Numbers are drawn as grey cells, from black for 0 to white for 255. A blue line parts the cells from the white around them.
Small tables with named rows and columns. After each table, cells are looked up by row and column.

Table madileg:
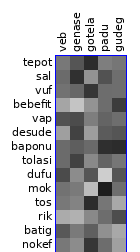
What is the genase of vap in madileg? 76
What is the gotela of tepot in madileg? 44
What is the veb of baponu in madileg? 107
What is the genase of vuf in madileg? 103
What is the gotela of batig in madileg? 95
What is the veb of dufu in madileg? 75
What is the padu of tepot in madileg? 126
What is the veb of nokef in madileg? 120
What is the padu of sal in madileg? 82
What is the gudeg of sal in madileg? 110
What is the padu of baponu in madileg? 47
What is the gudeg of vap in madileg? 110
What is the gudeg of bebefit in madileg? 60
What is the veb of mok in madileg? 114
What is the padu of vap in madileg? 100
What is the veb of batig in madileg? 88
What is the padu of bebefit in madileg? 109
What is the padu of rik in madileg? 109
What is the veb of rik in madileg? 171

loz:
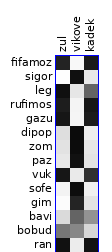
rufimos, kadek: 23
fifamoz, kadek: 27
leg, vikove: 230
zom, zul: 226
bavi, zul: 218
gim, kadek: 227
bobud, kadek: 215
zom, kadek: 230
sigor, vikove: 16
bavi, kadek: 147
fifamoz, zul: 35

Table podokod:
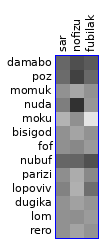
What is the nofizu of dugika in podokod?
161
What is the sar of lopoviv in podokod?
130
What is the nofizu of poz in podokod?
65
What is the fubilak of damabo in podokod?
91
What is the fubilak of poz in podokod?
104
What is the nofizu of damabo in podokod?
79
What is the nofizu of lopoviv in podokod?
176
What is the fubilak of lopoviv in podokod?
110
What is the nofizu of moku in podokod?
144
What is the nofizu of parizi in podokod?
172
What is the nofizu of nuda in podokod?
49
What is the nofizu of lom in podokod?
143
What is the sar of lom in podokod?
145

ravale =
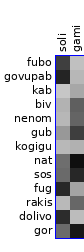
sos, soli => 106
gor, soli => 107
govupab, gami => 183
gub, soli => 152
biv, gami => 95
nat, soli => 110
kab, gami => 167
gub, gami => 62
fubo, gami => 192

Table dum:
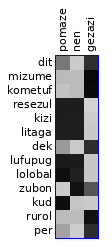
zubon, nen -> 17
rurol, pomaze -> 187
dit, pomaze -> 119
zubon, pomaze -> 203
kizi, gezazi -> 204
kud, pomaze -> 14
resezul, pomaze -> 29
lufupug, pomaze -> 26
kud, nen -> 198
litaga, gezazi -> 201
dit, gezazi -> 47

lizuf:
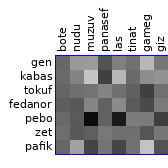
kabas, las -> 182
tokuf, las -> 111
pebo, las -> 26
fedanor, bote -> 93
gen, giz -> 119
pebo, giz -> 62
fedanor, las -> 138
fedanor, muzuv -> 133
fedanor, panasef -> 97
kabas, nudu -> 131
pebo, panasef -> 98
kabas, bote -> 106
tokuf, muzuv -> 116
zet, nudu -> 88
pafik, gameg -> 195
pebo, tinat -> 124
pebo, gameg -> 123
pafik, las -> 69
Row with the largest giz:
kabas

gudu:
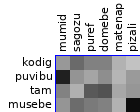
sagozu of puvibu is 148
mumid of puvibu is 32
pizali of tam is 150
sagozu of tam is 176
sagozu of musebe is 108
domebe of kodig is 129
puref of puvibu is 165
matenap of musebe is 178
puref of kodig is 129
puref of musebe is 122
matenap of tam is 167
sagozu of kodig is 106
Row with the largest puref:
puvibu

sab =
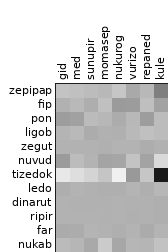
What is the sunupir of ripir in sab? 178
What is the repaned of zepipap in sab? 184
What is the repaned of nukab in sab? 181
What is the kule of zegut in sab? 177
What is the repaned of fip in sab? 191
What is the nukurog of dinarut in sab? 178
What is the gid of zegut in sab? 178
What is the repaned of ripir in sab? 177
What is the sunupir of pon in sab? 187
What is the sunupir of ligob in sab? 172
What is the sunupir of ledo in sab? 177
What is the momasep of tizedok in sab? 197

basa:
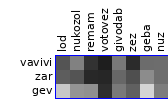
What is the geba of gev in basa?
212
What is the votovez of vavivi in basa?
30
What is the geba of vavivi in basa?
108
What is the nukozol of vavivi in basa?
129
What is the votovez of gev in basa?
45
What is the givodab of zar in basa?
103
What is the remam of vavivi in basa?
50
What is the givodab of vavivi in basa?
121

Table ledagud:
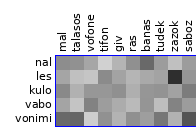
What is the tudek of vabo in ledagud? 190
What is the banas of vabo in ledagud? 149
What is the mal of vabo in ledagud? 164
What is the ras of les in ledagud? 181
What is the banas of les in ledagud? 169
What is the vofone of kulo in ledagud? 151

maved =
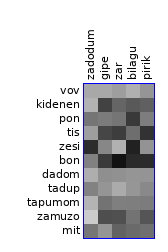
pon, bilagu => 57
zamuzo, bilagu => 115
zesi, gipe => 135
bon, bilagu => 42
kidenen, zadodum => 178
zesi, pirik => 147
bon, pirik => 43
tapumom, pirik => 124
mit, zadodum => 118
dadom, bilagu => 149
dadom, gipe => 143
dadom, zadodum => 174
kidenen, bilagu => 89
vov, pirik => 149

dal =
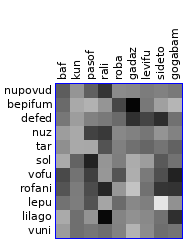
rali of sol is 149
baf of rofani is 84
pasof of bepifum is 178
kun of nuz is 169
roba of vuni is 130
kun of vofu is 115
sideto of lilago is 114
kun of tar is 169
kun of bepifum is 169
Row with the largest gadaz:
rofani

